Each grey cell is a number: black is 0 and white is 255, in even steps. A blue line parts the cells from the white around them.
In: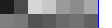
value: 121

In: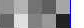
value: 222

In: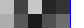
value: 88

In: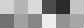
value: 161

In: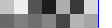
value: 127

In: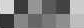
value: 134

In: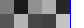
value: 181

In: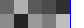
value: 35

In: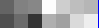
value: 107

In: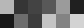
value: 109
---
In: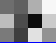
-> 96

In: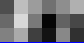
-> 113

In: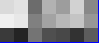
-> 157

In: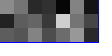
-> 6

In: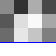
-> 49

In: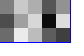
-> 174

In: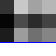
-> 200

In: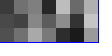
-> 189
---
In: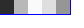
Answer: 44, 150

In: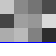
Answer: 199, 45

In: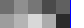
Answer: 110, 43

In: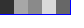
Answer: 49, 103

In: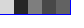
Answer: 216, 98

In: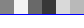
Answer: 132, 185

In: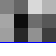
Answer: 129, 61

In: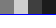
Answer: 123, 28

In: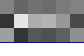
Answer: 130, 143
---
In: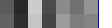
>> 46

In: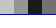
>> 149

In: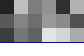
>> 118

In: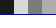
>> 216

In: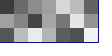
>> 187

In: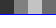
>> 128

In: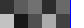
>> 24
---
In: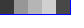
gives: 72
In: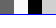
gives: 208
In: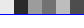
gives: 77
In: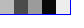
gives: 237
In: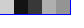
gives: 148
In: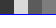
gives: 125
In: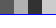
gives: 204
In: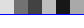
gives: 169
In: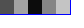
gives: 196
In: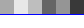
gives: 57
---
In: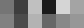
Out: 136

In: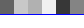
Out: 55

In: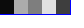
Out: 224

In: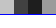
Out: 30

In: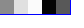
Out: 5

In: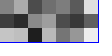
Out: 151

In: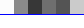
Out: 84
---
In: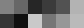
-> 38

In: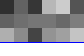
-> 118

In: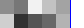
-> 242

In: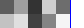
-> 51

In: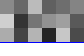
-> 117

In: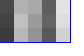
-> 155
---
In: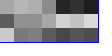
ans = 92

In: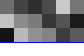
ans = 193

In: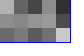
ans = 141

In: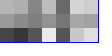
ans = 154

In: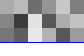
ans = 134

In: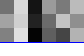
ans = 163

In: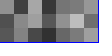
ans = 80
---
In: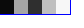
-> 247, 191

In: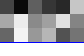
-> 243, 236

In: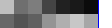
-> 199, 191

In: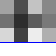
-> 237, 215

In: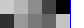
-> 203, 195

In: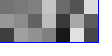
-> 225, 219

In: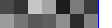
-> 198, 164
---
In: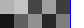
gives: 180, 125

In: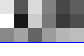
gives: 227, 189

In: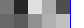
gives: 118, 192

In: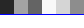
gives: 39, 141

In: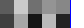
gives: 92, 35

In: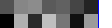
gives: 82, 155

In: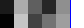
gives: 26, 158
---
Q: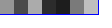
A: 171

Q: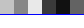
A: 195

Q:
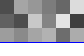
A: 220

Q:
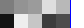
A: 222

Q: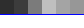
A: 164

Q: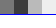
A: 186
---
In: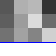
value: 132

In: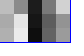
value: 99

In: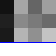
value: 144

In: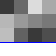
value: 57

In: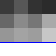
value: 157

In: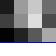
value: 89

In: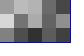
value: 92

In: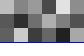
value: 33

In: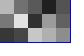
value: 176
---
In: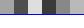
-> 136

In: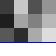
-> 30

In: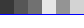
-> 148

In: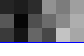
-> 124

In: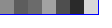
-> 78

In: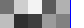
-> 177

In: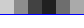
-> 110

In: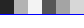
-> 164
